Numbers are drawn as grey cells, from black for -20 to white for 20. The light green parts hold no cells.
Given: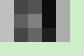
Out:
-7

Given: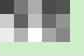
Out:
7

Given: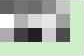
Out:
-3

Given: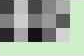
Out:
-9

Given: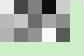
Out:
0

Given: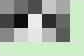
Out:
-8
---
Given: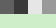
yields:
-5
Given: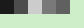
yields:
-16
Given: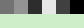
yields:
-2
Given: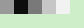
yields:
4
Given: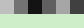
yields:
10
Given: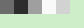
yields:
-3
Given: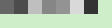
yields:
-4
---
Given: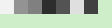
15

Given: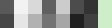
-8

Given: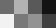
-6

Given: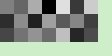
-11

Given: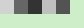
10

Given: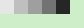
-2

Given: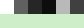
9

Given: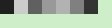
0
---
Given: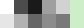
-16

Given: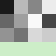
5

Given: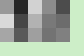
8

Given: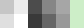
-8

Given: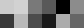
-6

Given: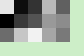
-7

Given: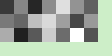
5
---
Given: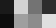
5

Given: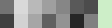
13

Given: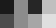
2

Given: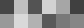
14

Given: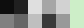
-4

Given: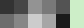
1

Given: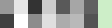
20

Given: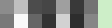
19

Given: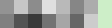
-7
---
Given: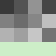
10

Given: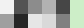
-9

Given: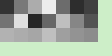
-7

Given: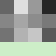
-1

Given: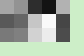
-9

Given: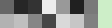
-1
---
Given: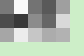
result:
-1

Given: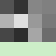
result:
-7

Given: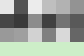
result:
16

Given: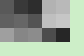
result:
-6

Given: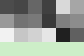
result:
-8

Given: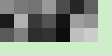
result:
2

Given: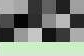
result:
8

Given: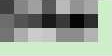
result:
-10

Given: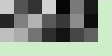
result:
12
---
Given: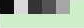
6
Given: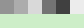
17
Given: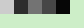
-19
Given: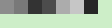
-14
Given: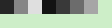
6
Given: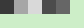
-4
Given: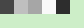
-13
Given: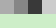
12
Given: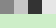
16
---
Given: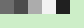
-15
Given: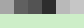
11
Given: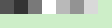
14
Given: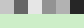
-14
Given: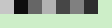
-13
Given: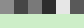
-6
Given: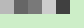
-10
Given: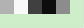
2
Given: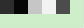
-8
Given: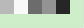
-14
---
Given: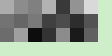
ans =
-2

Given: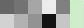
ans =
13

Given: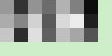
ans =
7

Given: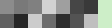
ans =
-5

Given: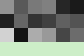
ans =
-15

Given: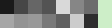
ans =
6

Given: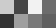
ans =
-12
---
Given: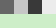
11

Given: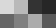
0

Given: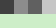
2

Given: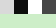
-18

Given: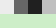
-4

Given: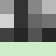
-14
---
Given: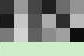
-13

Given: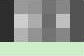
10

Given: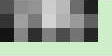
4

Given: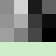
-11

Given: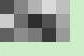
-7

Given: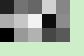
-18

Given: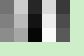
17

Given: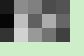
7
